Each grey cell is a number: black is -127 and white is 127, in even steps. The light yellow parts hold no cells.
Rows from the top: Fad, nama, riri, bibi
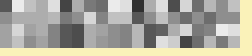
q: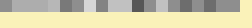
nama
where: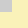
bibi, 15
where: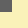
riri, 14
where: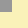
bibi, 9

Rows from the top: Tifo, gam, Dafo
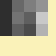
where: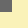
Tifo, 2
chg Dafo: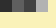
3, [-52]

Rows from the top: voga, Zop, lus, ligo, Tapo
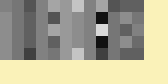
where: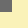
ligo, 12
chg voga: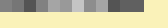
8, [1]

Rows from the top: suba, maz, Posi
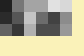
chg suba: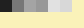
4, [36]
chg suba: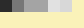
1, [-95]

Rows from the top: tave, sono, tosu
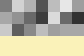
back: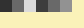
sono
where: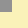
sono, 2
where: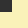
sono, 7
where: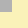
tave, 3

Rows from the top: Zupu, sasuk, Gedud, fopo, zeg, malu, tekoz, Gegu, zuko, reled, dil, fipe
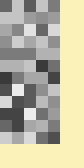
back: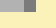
zeg
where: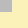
zuko, 4
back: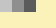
Gegu
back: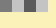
Zupu
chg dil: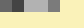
3, [39]
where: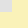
Gedud, 3

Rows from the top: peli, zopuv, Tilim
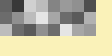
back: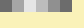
zopuv
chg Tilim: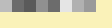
7, [38]
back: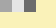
Tilim
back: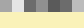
Tilim
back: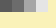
zopuv

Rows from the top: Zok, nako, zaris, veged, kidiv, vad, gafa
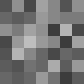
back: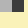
zaris
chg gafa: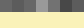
6, [-67]
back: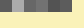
vad

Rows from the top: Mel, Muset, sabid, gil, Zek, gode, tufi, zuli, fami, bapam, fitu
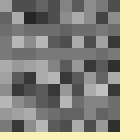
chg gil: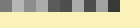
4, [55]
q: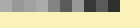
gode
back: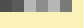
gil
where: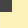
Muset, 9
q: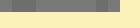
Zek

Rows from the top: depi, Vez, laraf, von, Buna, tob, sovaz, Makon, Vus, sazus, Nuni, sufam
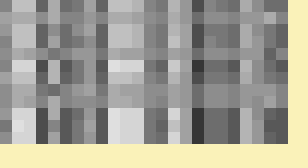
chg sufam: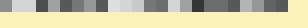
12, [85]
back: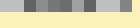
von
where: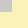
tob, 15

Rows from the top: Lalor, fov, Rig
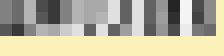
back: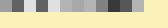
fov
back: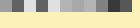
fov

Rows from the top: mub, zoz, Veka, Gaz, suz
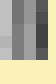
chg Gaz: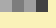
1, [52]
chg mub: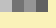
4, [-39]
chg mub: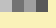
3, [21]
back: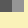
mub
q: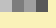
suz

